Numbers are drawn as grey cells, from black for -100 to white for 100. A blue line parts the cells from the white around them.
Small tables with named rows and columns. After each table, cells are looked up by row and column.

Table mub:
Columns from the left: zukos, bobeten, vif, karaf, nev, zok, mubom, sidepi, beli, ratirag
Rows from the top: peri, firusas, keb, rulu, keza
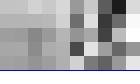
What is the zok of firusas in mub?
-14
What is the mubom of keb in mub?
32
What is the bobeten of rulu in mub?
32
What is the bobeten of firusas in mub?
41
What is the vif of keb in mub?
7
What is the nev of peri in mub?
69
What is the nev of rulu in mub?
39
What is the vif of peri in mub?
65
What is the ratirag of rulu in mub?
18
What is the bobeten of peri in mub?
54
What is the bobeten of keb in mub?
22
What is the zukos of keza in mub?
26
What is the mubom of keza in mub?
-4
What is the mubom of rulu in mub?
78
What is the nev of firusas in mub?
64
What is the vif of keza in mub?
16
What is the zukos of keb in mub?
24
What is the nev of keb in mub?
42
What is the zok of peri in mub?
20
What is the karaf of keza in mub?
24
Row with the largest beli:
keb

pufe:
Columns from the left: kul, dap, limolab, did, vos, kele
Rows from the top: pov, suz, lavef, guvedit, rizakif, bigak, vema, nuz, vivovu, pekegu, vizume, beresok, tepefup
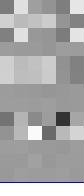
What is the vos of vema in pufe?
19
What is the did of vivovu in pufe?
23
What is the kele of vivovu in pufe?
30
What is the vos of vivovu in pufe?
-60
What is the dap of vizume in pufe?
24
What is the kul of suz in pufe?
63
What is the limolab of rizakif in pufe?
51
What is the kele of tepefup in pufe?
21
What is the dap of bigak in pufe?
48
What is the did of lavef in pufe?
17
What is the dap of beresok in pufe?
21
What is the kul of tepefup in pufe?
20
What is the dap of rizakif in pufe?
47
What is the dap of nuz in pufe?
23
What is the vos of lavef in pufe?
-3
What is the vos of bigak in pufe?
15

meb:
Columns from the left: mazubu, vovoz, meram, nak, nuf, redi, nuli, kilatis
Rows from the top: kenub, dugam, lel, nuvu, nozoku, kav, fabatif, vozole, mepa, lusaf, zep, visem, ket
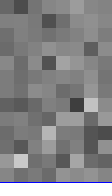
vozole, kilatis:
9
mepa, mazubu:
-3
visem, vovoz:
58
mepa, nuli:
-17
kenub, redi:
22
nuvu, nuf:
7
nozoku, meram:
9
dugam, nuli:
13
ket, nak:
-16
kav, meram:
-5
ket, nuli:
15
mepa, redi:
24
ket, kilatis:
4

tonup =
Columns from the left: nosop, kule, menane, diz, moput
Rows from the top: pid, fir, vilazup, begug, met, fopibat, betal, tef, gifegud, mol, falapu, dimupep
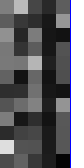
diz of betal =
-82
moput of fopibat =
-38
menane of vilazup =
-3
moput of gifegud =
-31
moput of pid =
-27
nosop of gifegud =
-2
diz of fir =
-81
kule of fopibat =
-85
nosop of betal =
-64
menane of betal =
-11
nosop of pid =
-1
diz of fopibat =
-85

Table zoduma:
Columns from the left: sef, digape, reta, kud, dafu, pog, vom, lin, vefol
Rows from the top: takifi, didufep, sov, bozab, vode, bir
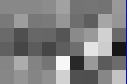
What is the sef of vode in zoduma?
4
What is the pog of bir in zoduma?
-37
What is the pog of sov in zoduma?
8
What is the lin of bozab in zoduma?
61
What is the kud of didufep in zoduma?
-4
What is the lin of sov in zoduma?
64
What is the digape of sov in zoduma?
-38
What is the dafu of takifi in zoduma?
26
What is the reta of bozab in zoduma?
-28
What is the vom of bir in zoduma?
-38
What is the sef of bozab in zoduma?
-25
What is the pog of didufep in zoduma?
-14
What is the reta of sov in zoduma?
-19
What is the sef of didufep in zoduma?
-5
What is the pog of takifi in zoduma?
-10

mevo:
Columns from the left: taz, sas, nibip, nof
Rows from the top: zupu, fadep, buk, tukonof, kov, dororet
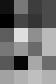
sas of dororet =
39
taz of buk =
-27
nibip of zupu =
-52
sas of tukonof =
19
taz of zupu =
-87
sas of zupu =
-6
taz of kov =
-31
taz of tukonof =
-6
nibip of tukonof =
-17
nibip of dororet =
50
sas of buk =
75
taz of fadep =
-100
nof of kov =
-15
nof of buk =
46
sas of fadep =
-45
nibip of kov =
32
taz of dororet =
27

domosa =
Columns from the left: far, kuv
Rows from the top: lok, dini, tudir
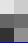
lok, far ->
79
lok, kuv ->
60
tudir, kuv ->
14
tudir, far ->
-61
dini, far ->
-20
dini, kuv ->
-14

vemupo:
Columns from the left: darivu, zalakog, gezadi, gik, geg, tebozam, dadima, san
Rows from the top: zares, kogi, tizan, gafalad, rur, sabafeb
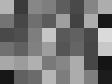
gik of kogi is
-29
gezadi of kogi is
-13
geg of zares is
-27
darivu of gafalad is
-12
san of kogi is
-81
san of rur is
-84
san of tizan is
71
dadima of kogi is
35
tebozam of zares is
-43
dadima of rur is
-44
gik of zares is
-1
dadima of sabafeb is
-1
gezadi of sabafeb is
-16
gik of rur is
-5
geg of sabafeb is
-2
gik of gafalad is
24
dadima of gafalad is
-44
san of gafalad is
57
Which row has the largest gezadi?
rur

